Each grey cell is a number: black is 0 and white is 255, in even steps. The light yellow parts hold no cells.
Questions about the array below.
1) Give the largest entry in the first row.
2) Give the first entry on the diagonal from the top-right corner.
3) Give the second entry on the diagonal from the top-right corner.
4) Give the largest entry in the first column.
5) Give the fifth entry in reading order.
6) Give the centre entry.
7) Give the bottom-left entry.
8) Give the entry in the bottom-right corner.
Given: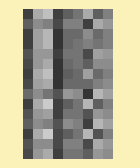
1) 191
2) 128
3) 170
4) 106
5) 95
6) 106
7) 73
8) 140

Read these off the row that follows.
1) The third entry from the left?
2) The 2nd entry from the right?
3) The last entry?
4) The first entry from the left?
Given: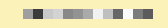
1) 201
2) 124
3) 91
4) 159

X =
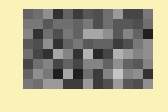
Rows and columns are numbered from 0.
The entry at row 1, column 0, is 120
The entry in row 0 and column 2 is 143
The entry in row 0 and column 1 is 111
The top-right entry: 120
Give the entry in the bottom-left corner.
120
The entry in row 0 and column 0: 99
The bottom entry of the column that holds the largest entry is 154
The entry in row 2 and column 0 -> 132
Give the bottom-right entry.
143
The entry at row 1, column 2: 88
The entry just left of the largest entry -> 132

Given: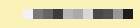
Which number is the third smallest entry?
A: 72
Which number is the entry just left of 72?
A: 214
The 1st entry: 242

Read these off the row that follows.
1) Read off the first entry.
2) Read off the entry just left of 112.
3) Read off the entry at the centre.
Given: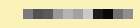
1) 123
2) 9
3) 162

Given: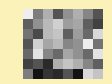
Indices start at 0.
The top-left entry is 238
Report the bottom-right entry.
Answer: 196
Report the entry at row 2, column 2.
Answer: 185
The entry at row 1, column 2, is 185
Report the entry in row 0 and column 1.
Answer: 125
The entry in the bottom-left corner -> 125
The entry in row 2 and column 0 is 115
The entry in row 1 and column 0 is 95
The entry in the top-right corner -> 84

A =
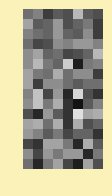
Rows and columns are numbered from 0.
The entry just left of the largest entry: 51
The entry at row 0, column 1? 130
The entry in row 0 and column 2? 61
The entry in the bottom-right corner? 79
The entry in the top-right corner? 79
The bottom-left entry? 111
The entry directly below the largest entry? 173
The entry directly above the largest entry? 19
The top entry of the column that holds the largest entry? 184
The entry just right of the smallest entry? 91
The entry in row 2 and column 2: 100
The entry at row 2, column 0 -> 130
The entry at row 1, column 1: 91
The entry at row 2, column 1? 111
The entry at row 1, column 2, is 100
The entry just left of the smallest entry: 51
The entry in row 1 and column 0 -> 163
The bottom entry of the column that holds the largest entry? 30
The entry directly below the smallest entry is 224

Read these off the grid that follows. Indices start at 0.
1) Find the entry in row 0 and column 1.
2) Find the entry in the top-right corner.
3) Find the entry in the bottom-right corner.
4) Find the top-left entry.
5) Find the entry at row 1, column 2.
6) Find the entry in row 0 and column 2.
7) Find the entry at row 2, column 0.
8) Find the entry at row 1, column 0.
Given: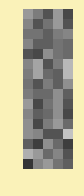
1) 124
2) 72
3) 95
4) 153
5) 115
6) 83
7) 115
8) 133

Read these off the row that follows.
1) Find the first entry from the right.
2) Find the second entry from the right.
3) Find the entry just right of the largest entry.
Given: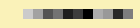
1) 125
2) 40
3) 162

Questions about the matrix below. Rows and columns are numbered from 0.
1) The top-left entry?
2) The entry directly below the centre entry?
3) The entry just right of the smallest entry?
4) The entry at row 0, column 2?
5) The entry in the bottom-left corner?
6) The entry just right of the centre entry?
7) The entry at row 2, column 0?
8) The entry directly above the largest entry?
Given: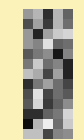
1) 152
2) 161
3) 181
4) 46
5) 192
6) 161
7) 152
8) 99
